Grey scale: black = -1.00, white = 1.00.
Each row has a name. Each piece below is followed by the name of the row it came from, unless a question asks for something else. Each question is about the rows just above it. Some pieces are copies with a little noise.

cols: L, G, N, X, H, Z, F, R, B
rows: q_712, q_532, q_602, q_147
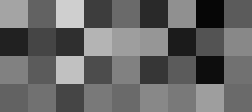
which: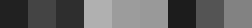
q_532
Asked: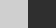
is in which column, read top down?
N

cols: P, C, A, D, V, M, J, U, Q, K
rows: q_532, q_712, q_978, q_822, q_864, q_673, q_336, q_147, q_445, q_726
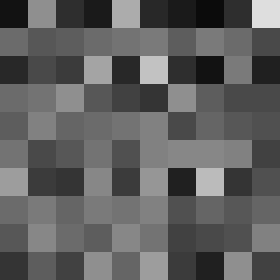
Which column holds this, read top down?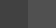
K
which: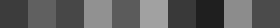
q_726
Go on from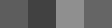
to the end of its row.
[ 0.23 -0.54 -0.75  0.12 -0.49]
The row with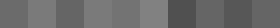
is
q_147
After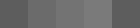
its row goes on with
[-0.04 -0.16 -0.43]

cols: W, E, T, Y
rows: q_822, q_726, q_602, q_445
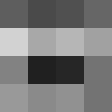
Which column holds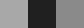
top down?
E
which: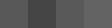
q_822
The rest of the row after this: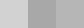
[0.26]
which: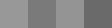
q_445

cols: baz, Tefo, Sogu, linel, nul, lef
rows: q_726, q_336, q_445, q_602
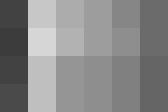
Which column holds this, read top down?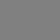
nul
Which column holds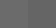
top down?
lef
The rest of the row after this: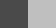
[ 0.17  0.11  0.00 -0.21]

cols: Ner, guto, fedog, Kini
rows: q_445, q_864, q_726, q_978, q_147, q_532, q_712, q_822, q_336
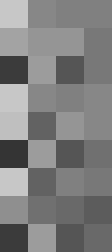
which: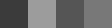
q_726
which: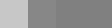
q_445
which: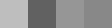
q_147
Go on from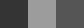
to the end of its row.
[-0.12]
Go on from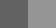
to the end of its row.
[0.06]
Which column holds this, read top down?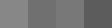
Kini

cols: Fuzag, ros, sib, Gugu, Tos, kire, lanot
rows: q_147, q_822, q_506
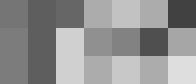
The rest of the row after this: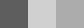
[0.57 0.35 0.74]
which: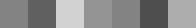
q_822
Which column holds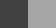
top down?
lanot
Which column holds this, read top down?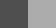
kire
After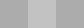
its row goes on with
[-0.49]

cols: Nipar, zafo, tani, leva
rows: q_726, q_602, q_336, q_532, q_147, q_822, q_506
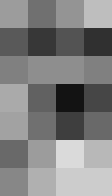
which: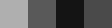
q_532
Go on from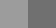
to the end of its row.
[0.16 0.49]
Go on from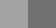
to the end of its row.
[-0.51 -0.18]
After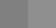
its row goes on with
[0.11 0.00]
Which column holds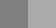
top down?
Nipar

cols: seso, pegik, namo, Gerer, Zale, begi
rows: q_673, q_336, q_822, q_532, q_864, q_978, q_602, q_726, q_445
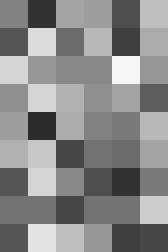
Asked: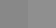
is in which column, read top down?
Gerer
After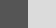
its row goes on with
[-0.16  0.44 -0.51  0.34]
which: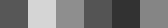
q_602
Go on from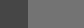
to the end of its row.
[0.61]

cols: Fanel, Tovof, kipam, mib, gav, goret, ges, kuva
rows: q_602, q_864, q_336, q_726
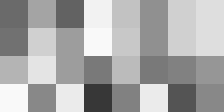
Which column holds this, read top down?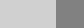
ges
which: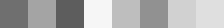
q_602
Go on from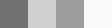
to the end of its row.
[0.57 0.13 0.63 0.74]
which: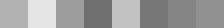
q_336
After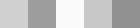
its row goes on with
[0.63 0.74]

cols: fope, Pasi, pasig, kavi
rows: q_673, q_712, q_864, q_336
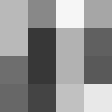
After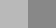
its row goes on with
[0.93 0.30]
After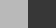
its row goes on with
[ 0.40 -0.25]
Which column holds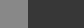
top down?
Pasi
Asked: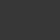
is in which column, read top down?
Pasi

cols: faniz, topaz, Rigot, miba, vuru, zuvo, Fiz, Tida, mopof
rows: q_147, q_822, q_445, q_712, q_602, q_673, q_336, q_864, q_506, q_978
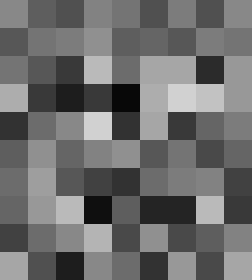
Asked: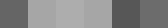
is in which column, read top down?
zuvo
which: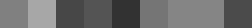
q_336
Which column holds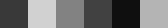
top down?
miba
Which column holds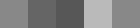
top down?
Rigot
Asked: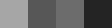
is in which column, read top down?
zuvo
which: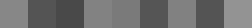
q_147

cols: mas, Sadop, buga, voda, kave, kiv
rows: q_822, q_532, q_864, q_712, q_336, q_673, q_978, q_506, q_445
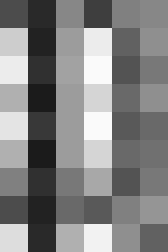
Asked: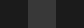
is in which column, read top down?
Sadop
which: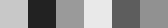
q_532
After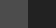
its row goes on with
[-0.18 -0.30  0.00  0.17]

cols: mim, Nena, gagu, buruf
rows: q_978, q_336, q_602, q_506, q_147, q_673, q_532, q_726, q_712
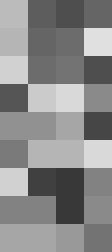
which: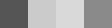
q_506
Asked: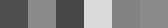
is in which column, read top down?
buruf
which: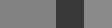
q_726
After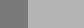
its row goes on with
[0.70]

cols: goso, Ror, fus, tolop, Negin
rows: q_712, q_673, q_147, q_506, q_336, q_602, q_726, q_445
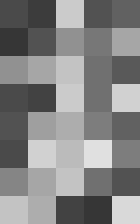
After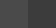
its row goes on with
[ 0.59 -0.36 -0.24]
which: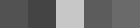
q_712
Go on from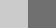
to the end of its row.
[0.64]
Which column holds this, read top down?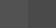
goso
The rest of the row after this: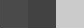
[-0.12  0.64]
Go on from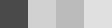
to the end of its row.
[-0.02]

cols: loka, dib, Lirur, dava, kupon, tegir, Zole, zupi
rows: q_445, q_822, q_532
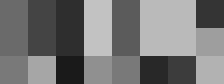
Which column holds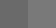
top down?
loka
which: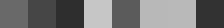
q_445
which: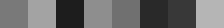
q_532
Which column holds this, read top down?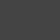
dib

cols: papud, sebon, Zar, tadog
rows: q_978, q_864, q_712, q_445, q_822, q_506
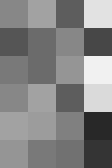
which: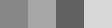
q_445
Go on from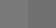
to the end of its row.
[-0.59]
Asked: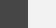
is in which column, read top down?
tadog

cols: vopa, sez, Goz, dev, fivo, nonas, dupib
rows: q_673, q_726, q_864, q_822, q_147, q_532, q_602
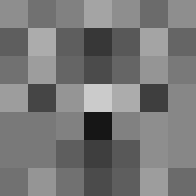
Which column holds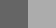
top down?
fivo
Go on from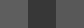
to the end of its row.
[ 0.29 -0.21]

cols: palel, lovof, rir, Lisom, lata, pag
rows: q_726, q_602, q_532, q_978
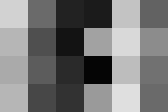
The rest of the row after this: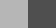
[-0.85  0.27  0.70  0.10]
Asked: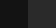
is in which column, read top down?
rir
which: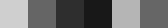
q_726
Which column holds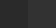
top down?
rir
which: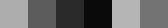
q_532
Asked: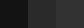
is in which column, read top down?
rir

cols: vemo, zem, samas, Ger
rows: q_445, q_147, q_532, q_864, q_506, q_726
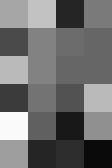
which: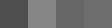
q_147
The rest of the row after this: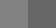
[-0.20]

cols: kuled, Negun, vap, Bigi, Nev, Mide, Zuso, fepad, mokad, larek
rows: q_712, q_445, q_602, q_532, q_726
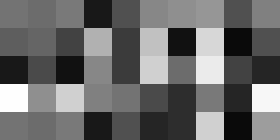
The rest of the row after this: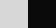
[-0.37]
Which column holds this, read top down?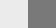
fepad

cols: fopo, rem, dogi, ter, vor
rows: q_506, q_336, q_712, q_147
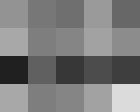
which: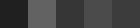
q_712
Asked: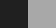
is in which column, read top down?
fopo

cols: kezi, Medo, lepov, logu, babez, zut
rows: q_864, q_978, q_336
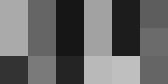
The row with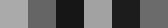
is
q_978
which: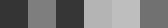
q_336
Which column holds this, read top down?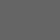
Medo
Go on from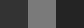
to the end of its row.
[ 0.45  0.50 -0.21]
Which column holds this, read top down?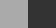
kezi

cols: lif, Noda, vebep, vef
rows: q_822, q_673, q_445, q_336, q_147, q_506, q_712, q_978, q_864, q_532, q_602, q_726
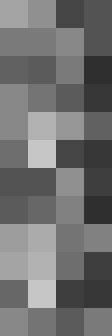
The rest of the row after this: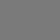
[ 0.07 -0.35]
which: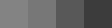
q_336

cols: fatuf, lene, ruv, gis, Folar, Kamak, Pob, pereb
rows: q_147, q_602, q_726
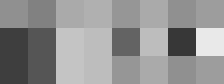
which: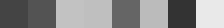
q_602
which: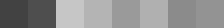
q_726

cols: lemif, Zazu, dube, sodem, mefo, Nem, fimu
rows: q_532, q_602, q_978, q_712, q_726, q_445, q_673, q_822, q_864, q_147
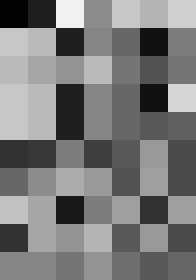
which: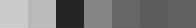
q_726
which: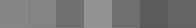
q_147
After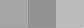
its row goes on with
[-0.08 -0.36 -0.08]
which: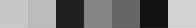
q_712
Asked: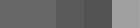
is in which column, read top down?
mefo
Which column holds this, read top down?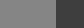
sodem
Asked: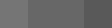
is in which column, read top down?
mefo

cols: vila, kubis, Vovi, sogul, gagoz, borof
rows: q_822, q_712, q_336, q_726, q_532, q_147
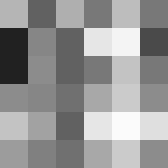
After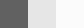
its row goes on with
[0.75]
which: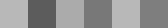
q_822
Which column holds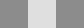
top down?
borof
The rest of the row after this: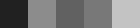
[-0.06]
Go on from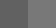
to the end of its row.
[ 0.53 -0.06]
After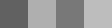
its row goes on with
[-0.06]

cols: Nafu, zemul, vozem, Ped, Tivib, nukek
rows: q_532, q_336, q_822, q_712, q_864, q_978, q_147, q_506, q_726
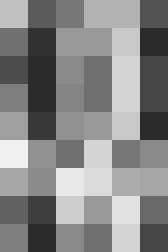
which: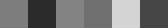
q_712
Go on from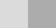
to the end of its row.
[0.30]
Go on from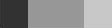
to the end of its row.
[-0.66]
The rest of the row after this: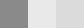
[0.35 0.30]

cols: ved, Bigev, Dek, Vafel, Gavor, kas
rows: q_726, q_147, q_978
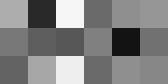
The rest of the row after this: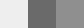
[0.06]
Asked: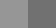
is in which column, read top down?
kas
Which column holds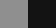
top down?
Gavor
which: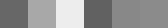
q_978

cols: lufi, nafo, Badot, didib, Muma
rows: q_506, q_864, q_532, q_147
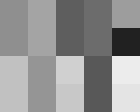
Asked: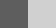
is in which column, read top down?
Badot
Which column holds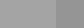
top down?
nafo
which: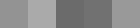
q_506
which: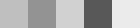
q_532
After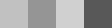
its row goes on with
[0.85]
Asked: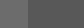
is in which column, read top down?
didib

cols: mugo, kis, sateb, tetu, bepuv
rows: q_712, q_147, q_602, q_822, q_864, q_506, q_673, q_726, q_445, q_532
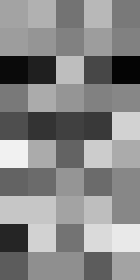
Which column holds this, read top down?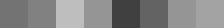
sateb
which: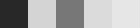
q_445

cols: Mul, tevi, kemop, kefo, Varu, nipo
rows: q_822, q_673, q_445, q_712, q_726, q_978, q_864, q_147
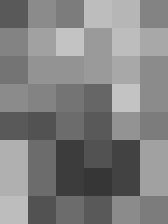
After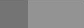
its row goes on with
[0.21 0.32 0.09]
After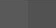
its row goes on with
[-0.15 -0.30  0.15 -0.03]

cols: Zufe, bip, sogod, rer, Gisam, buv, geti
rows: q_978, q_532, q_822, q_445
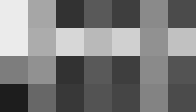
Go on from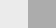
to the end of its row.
[0.69 0.45 0.63 0.14 0.51]
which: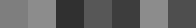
q_822
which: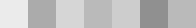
q_532
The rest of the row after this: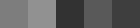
[ 0.08 -0.35]

